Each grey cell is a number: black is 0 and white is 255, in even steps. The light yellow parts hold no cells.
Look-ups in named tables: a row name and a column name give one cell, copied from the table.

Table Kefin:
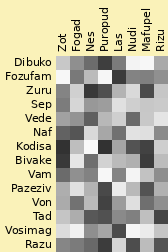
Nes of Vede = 95
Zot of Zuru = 132
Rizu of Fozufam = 144
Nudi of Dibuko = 243
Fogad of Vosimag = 241
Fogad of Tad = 173
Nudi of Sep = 207

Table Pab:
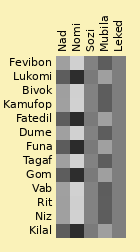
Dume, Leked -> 126
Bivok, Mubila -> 93
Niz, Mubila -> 93
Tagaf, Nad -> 160
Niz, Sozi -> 130
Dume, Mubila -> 93
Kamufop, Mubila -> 93
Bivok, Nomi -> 208
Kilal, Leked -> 126
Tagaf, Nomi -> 209
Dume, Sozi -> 130
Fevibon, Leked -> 126
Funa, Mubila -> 160
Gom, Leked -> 126
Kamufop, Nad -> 160
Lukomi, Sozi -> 122
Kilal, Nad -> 93
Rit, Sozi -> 130
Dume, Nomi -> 209

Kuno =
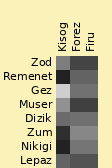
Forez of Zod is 68
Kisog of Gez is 206
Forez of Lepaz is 83
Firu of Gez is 113
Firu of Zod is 68
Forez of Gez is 113
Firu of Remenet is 99
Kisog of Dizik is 107
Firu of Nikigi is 117
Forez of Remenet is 99
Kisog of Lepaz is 99

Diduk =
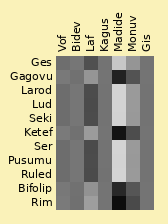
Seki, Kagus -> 115
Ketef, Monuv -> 77
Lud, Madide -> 211
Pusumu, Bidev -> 118
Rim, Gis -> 116
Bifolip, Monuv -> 86
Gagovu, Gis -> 116
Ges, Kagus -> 115
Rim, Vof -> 122
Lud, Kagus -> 115
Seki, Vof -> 109
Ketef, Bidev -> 113
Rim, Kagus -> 116
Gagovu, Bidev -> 113
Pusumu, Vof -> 109
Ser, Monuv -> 154
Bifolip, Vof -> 120
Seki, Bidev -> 118

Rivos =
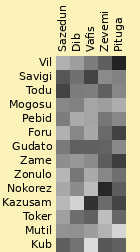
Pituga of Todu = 135
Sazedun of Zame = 142
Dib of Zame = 151
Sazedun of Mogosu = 136
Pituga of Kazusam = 68
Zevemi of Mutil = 178
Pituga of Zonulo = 112
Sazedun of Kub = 94
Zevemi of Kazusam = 107
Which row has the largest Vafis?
Kub

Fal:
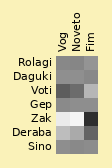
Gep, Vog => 138
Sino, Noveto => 137
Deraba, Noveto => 170
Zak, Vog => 235
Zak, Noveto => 245
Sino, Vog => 142
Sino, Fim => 140
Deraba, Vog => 189
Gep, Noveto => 142

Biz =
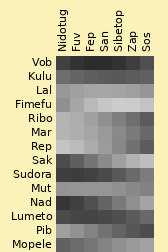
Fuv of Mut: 150
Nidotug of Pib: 159
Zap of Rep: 113
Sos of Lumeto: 105
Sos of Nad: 163
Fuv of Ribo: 173
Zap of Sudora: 106
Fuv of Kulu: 101
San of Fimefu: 197
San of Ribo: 144
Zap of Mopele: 153
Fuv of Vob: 51
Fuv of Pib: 146
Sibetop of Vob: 50
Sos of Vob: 80

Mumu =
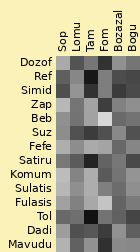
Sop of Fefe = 174
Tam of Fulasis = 168
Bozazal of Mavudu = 138
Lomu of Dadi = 80
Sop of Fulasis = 161
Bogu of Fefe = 134
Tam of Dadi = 87
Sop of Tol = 105
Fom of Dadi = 60
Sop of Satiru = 121
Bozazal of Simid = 59
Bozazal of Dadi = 145
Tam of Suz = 60
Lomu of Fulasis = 129
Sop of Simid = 79
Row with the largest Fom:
Beb

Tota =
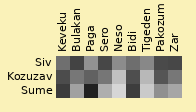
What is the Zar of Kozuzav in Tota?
119
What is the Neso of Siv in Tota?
140
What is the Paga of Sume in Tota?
33
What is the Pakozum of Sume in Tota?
144
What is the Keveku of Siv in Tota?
111
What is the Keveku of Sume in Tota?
60
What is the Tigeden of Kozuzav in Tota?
184
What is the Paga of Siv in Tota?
146
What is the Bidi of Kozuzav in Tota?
78
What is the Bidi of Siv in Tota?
110
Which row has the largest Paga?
Siv

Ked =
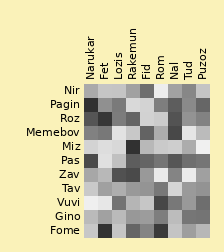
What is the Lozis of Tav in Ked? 174
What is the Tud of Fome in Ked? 158
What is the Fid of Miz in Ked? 184
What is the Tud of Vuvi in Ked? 153
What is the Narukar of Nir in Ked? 170
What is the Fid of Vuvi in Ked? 198
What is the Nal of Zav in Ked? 132
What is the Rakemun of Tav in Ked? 153
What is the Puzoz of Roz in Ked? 130
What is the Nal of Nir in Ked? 162
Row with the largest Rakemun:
Pagin

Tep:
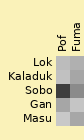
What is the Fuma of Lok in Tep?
176
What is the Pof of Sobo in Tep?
62
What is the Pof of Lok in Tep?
188
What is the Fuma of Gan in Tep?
197
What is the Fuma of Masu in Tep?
167
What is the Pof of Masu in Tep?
200
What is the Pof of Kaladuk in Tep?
193
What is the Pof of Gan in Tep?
166
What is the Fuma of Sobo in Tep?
139
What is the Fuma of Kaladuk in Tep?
166
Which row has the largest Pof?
Masu

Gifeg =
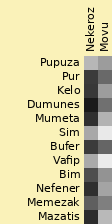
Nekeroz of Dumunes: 26
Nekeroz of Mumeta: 48
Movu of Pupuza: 156
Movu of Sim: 233
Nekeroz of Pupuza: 183
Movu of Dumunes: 112
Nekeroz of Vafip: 170
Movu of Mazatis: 185

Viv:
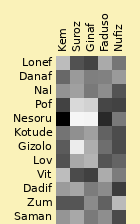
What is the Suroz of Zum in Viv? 85
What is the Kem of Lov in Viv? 82
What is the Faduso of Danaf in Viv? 129
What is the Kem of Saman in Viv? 149
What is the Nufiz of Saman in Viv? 74
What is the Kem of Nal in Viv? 147
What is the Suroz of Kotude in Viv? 144
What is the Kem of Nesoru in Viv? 1
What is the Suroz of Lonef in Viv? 81
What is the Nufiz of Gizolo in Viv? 75
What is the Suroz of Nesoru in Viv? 246
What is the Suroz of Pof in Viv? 217
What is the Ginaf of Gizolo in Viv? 174
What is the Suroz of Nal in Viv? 160
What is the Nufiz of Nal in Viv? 83
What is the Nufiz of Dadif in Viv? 60
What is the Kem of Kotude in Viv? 116
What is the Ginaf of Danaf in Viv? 127
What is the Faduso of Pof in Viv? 70
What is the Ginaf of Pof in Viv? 210
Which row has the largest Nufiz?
Zum

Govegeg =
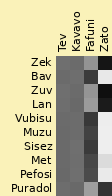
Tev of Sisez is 106
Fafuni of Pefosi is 75
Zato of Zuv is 15
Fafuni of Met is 71
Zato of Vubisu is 237
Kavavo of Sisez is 111
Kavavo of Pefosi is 111
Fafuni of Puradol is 158
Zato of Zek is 21
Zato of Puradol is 51

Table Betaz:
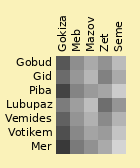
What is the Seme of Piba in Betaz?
204
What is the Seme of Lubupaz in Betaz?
149
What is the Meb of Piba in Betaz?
132
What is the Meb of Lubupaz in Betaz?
158
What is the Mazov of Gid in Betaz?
182
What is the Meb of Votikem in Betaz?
136
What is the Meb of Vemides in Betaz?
148
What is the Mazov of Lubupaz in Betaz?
190
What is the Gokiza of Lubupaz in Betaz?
124
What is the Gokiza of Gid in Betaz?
107
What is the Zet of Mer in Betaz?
170
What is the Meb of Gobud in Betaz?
142
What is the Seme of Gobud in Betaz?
187
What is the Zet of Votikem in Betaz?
155
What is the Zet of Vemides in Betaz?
138
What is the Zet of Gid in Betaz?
129
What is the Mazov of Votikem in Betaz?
164
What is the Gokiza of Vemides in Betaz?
97

